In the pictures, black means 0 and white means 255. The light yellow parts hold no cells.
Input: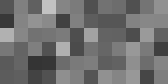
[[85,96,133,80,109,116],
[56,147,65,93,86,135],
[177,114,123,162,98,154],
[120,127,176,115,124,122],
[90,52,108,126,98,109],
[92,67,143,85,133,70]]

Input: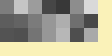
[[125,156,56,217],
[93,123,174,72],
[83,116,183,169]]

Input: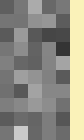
[[95,171,120],
[117,145,92],
[90,88,72],
[118,99,52],
[128,97,164],
[116,147,90],
[112,163,135],
[126,153,113],
[91,101,86],
[117,103,107]]

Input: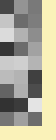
[[71,121],
[197,125],
[219,141],
[53,162],
[203,180],
[187,64],
[99,76],
[50,228],
[116,108]]

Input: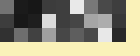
[[115,23,62,120,62],
[61,30,62,165,56],
[49,65,71,73,40]]

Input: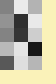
[[130,179],
[147,233],
[131,206],
[185,22],
[88,182]]

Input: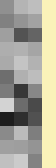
[[144,190],
[129,162],
[159,100],
[174,165],
[170,178],
[110,189],
[123,135],
[211,74],
[29,81],
[138,126],
[160,148],
[192,130]]

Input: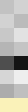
[[194],
[210],
[200],
[181],
[78],
[214],
[172]]

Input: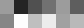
[[156,80,156],
[134,191,161]]
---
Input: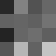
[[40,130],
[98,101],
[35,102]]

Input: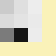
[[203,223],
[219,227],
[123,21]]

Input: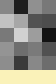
[[135,30],
[194,167],
[121,209]]

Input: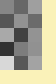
[[134,103],
[86,146],
[169,65]]

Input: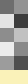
[[110,147],
[228,61],
[141,193]]

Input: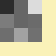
[[44,102],
[124,102],
[110,162]]

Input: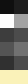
[[15,29],
[254,163],
[61,76]]
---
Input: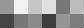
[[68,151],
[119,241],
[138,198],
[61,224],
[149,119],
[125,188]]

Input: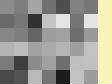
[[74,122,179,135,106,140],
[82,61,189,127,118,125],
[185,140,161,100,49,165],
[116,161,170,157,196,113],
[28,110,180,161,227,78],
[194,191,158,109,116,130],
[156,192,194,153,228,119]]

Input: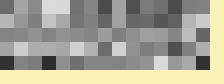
[[50,164,131,182,108],
[131,205,135,150,164],
[123,172,146,127,138],
[46,173,131,194,218],
[143,167,145,168,216],
[111,208,140,116,114],
[134,177,132,128,133],
[134,108,156,101,75],
[131,208,127,161,162],
[139,145,143,103,80],
[147,125,159,106,123],
[217,136,156,86,112],
[152,79,134,98,75],
[169,128,188,180,124],
[50,174,102,202,130]]

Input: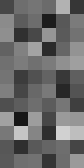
[[89,87,120,161,79,127,116,112,98,143,139,71],
[111,47,197,22,93,70,60,124,129,48,92,110],
[114,89,133,157,110,104,81,112,163,72,109,117],
[52,101,46,71,92,121,99,123,43,150,28,107],
[108,110,209,154,118,39,56,144,102,90,88,178],
[154,69,190,150,63,83,95,159,147,114,123,54]]

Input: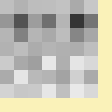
[[211,171,203,178,181,150,191],
[199,229,169,189,129,83,178],
[201,185,159,172,181,157,189],
[230,180,231,180,169,111,190],
[191,163,175,176,189,181,194],
[233,208,229,173,134,53,170],
[216,170,216,190,167,116,199]]

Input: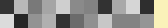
[[219,52],
[38,185],
[147,121],
[176,165],
[50,207],
[107,138],
[144,130],
[199,50],
[131,169],
[131,214],
[149,46]]

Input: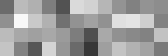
[[196,187,144,107],
[130,168,248,187],
[86,160,201,176],
[212,168,177,126],
[150,155,113,82],
[106,125,146,218],
[55,79,161,210],
[159,169,145,182],
[195,145,224,147],
[178,137,228,129],
[163,130,207,147],
[122,194,130,141]]

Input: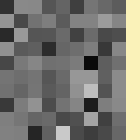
[[129,127,57,113,116,71,145,41,148,49],
[127,118,124,101,110,121,90,153,72,137],
[37,101,146,117,116,134,95,85,114,136],
[97,106,76,90,86,112,44,86,126,85],
[201,73,115,100,106,114,102,106,91,100],
[74,80,133,145,151,123,110,65,131,63],
[61,164,28,190,151,10,126,107,131,117],
[73,64,126,83,96,94,56,73,156,104],
[103,110,137,139,139,112,135,78,133,92]]
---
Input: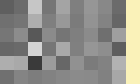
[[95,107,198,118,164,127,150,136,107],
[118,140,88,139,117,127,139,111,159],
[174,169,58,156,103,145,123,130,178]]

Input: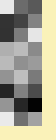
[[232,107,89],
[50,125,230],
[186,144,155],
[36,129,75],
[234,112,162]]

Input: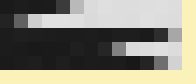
[[26,29,27,28,59,185,219,223,221,221,222,223,221],
[28,31,30,29,28,28,29,27,30,30,27,46,167],
[26,28,30,26,30,26,28,27,28,24,36,111,210]]

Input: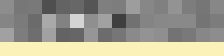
[[141,119,121,79,99,103,85,127,125,157,135,128,147,125,118,135],
[161,125,110,161,99,102,150,108,118,138,147,143,115,121,135,141]]

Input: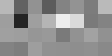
[[184,98,146,92,131,147,124,186],
[160,158,150,153,122,146,162,145]]

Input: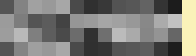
[[85,131,161,153,167,74,48,56,83,87,99,52,28],
[157,185,127,93,74,108,49,111,187,170,134,148,102]]

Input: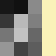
[[23,17,138],
[118,194,103]]
